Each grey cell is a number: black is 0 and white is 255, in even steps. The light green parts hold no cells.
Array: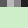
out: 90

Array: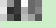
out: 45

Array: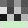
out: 24

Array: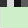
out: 50

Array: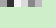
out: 245

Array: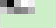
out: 164

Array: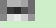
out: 219

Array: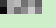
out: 114
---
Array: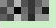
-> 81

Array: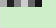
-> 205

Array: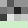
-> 145

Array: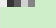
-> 209

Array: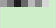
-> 103

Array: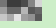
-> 76

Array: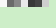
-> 233

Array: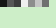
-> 239

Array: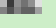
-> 114
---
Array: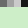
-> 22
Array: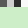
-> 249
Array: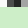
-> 164
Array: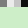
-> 14
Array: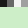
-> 160
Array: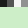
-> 145
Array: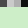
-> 15
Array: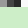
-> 249
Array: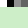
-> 98
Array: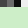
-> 239
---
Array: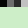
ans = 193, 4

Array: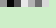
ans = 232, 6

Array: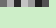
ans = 195, 31

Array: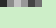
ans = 195, 42

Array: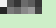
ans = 240, 37

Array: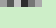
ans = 196, 45

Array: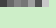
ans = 200, 65

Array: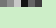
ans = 200, 19

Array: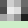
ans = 235, 30

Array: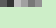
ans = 191, 52
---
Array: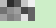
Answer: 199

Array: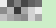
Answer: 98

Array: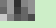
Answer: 132

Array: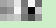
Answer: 246

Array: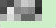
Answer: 188

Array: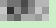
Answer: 182

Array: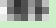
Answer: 92
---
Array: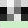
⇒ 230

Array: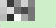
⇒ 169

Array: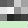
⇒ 51

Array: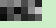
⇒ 50

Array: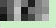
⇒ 142

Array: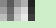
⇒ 232
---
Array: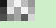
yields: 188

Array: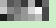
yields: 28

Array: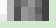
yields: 111

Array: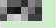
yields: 134

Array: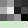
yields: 60

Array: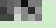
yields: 122

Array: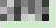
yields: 144
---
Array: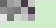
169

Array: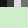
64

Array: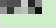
201

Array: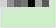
6

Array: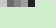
134

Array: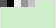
239

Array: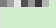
150
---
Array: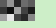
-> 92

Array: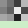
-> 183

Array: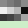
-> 137

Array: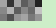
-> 35

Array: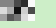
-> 250

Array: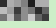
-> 174

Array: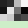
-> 246
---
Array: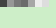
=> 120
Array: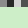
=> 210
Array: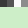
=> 251
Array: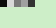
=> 120
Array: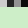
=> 147
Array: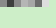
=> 138
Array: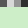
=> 148
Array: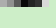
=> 89
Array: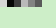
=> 60
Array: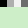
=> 241
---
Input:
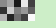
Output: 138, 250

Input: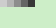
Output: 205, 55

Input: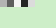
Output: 179, 219

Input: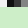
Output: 241, 131

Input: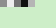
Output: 142, 181

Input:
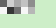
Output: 100, 182

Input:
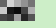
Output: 100, 85

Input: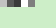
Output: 194, 126

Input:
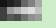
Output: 19, 155

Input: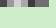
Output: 73, 112
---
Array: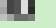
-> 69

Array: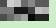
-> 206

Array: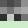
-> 74

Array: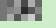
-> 102

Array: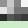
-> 201

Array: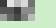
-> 228

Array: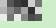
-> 87
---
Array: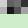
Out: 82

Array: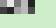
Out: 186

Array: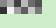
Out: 200

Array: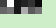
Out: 90

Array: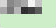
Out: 63

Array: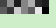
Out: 232

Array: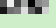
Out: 37
